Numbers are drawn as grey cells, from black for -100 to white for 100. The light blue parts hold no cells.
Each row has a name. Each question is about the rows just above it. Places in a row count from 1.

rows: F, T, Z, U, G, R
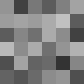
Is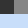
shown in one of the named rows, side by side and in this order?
yes
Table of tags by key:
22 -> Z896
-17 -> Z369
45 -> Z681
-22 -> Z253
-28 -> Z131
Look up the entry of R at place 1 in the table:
Z253
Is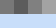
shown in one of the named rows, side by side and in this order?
yes
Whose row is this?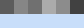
Z
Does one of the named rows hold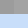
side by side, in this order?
yes

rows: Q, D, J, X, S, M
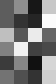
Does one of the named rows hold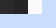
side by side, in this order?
no
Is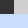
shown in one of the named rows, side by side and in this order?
yes
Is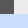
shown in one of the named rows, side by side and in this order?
yes
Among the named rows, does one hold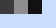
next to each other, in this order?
no
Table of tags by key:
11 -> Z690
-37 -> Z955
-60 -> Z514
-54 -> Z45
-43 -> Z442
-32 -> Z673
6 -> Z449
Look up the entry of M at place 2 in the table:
Z955

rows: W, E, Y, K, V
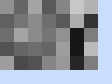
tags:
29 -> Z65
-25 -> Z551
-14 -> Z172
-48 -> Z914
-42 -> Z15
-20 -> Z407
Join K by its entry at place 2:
Z407
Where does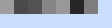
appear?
V
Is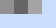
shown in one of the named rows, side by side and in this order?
yes
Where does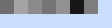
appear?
Y
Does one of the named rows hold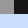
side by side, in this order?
no

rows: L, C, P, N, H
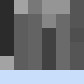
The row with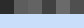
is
P
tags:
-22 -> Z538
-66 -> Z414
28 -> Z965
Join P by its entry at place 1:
Z414
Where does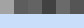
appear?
H

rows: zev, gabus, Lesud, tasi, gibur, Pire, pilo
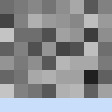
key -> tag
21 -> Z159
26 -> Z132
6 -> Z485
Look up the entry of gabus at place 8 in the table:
Z159
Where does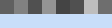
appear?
tasi
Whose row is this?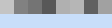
pilo

